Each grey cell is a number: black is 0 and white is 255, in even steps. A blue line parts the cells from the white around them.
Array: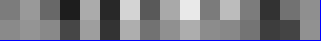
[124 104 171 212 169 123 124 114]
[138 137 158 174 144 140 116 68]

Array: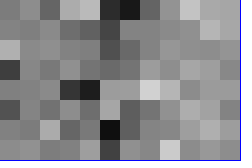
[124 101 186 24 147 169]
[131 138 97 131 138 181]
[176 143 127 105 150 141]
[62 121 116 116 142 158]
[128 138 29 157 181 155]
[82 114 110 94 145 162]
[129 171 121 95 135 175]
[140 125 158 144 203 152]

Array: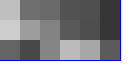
[191 105 79]
[205 130 78]
[100 133 167]

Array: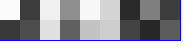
[251 241 247 42 61]
[57 224 194 67 92]

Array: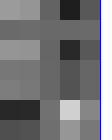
[155 99 88]
[106 105 106]
[149 102 88]
[119 103 102]
[125 103 102]
[40 113 134]
[79 111 120]

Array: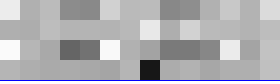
[236 187 137 186 136 177 179]
[175 189 180 184 174 186 179]
[250 169 114 177 122 135 164]
[181 170 168 181 172 167 175]
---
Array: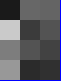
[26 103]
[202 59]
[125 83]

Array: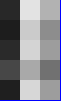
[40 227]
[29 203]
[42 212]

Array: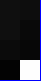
[15 13]
[15 9]
[11 7]

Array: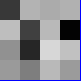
[56 179]
[190 64]
[145 38]

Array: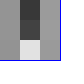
[148 56]
[148 66]
[147 226]

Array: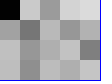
[2 202]
[162 118]
[192 151]

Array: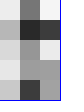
[237 118]
[183 41]
[217 150]
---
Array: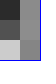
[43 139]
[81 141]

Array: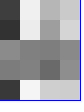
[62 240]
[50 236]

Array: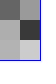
[101 154]
[174 57]

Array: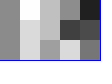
[139 254]
[139 218]

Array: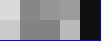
[218 135]
[202 131]

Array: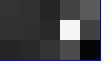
[51 49]
[49 48]
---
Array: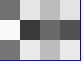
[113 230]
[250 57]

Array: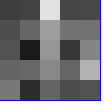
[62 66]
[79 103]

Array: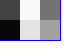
[67 248]
[8 228]

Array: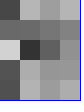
[71 182]
[105 106]

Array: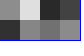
[141 223]
[49 134]

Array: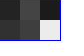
[35 68]
[49 62]

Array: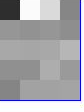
[46 251]
[150 146]

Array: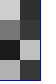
[206 48]
[118 56]

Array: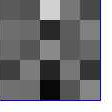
[90 83]
[111 106]
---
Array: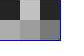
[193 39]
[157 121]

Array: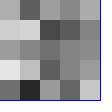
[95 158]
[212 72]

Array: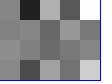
[32 176]
[134 104]

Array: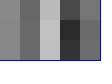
[103 186]
[106 193]

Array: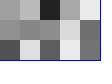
[187 34]
[134 142]

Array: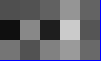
[82 97]
[136 30]
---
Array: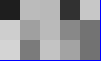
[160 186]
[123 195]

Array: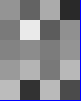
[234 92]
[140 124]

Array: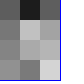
[193 163]
[170 181]

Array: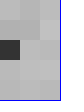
[178 193]
[188 186]

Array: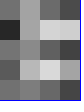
[165 212]
[138 96]

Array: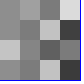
[124 194]
[133 96]

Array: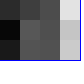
[87 79]
[83 81]

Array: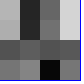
[39 113]
[93 82]

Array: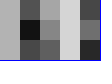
[18 134]
[72 95]
